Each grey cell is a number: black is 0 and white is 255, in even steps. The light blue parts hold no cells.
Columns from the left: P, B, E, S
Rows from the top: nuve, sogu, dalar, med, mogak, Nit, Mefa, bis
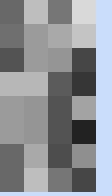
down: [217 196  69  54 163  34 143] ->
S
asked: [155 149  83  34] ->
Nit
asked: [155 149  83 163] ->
mogak

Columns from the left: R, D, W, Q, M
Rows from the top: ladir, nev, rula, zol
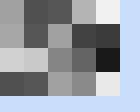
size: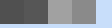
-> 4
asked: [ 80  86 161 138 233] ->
zol
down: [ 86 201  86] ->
D
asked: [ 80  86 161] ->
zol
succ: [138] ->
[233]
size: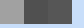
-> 3

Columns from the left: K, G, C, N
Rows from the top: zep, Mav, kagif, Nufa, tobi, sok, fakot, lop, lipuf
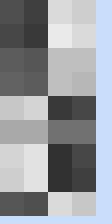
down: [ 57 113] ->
C
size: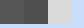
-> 3

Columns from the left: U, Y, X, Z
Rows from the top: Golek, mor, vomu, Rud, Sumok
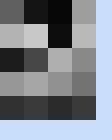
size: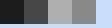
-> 4
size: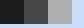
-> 3
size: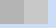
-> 2
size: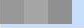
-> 3

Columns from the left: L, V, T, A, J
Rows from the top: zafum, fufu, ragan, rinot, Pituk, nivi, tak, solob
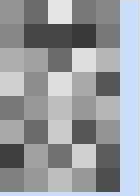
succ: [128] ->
[153]
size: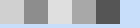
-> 5
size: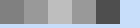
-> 5
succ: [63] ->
[160]
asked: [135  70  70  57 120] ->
fufu
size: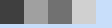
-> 4
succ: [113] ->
[208]

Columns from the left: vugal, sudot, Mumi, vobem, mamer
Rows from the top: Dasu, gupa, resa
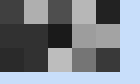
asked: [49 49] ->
gupa
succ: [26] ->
[157]
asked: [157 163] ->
gupa
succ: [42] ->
[49]
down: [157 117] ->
vobem
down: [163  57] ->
mamer

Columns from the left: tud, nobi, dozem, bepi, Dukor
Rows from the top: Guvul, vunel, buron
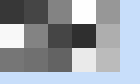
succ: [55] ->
[69]
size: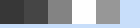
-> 5
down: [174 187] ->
Dukor
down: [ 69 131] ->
nobi
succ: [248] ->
[131]
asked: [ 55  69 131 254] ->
Guvul

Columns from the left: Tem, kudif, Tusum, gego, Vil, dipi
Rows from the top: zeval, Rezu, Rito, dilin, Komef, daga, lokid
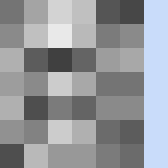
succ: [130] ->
[204]
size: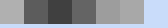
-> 6
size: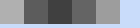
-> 5
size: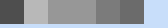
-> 6
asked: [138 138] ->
Komef
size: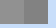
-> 2
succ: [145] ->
[130]

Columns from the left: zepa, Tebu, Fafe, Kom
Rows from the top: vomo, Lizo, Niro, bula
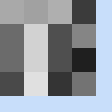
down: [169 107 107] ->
zepa
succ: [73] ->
[224]
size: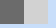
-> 2
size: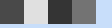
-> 4
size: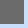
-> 1
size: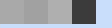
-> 4

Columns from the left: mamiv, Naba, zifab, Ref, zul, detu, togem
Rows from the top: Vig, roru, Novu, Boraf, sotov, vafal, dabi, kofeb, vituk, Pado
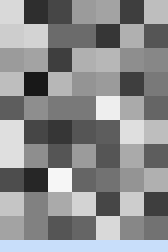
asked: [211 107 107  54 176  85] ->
roru
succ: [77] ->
[38]
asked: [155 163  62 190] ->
Vig

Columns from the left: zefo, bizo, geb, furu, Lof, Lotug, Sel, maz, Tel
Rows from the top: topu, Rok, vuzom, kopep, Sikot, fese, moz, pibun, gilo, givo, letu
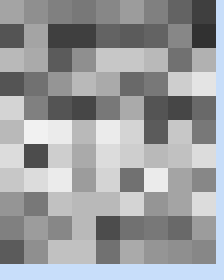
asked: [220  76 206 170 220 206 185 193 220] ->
moz
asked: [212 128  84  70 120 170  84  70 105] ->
Sikot

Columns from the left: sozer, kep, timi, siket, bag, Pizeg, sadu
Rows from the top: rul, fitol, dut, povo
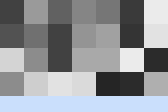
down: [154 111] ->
kep
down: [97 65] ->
timi
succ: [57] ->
[234]
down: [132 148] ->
siket
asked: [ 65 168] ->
dut
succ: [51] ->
[226]

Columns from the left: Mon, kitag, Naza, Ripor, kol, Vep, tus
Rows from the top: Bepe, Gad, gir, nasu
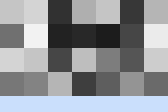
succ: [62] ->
[93]
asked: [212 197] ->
gir
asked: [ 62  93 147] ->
nasu
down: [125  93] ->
kol

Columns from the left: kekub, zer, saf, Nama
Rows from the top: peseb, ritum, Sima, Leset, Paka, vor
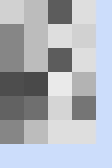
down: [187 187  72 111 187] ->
zer
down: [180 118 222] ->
Nama
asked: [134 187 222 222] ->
vor
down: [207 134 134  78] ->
kekub
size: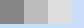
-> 3
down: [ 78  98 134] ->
kekub
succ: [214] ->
[118]

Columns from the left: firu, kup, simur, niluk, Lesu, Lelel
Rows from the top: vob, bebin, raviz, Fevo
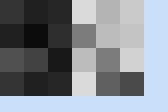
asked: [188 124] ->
raviz
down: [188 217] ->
niluk

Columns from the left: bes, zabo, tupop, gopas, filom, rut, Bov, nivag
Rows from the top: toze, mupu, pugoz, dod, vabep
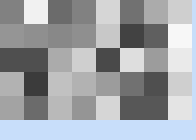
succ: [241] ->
[107]
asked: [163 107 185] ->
vabep
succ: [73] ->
[222]
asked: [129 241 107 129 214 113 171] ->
toze

